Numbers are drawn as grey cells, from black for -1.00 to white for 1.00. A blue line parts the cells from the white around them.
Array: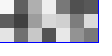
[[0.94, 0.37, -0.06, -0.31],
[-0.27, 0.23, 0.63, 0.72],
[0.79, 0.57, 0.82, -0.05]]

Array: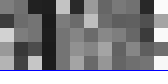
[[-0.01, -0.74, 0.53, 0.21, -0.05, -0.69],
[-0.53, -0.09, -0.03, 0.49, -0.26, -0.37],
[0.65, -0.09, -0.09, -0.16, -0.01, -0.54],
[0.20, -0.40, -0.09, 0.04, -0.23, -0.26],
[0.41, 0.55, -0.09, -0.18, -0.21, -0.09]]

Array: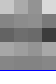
[[0.56, 0.15],
[0.04, 0.12],
[-0.22, -0.17],
[0.31, 0.16],
[0.05, 0.03]]

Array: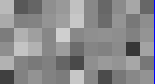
[[0.46, -0.21, 0.20, 0.07, 0.09, -0.19],
[0.33, 0.03, 0.25, 0.07, 0.16, 0.11],
[-0.03, 0.25, 0.62, 0.12, 0.11, 0.16],
[0.11, 0.40, 0.23, 0.04, 0.09, 0.28],
[0.40, -0.05, -0.21, 0.12, 0.16, -0.07],
[-0.50, 0.15, -0.03, 0.06, -0.06, 0.15]]

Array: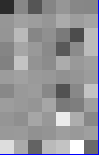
[[-0.66, -0.33, 0.18, 0.05],
[0.18, 0.23, 0.34, 0.29],
[0.17, 0.05, -0.04, 0.47],
[0.04, 0.20, -0.30, 0.47],
[0.01, 0.15, 0.35, 0.25],
[0.22, 0.21, 0.14, 0.22],
[0.07, 0.22, -0.36, 0.53],
[0.23, 0.17, -0.05, 0.25],
[0.17, 0.30, 0.84, 0.07],
[0.20, 0.14, 0.24, 0.25],
[0.73, -0.22, 0.53, -0.17]]

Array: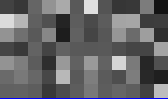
[[-0.48, -0.21, 0.33, 0.76, -0.58, -0.03],
[0.72, -0.25, -0.72, -0.42, 0.29, -0.53],
[0.15, -0.30, -0.77, -0.46, 0.18, 0.24],
[-0.46, -0.22, -0.23, -0.31, -0.38, -0.46],
[0.15, -0.28, 0.20, 0.21, 0.67, -0.70],
[-0.17, -0.19, 0.44, -0.01, -0.39, -0.69],
[-0.24, -0.27, -0.40, -0.06, -0.20, -0.49]]

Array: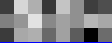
[[-0.52, 0.37, 0.54, -0.51],
[0.00, 0.77, 0.26, 0.43],
[-0.54, 0.37, 0.26, -0.99]]

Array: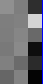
[[0.13, -0.64],
[-0.01, 0.66],
[-0.02, -0.18],
[-0.05, -0.89],
[0.00, -0.66],
[-0.20, -0.97]]
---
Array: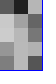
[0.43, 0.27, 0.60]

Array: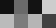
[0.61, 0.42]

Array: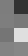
[-0.61, -0.01]

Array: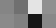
[0.13, -0.83]

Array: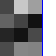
[0.25, -0.47, -0.71]

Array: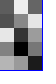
[-0.21, 0.07, 0.81]
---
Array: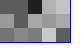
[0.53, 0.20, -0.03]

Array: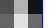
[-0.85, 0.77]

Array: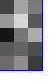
[-0.04, 0.69, -0.83]

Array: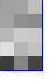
[0.48, 0.13, 0.44]

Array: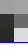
[0.28, -0.65]

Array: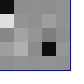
[0.14, 0.23, 0.17, 0.37, 0.12]

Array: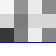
[0.09, 0.69, 0.01]
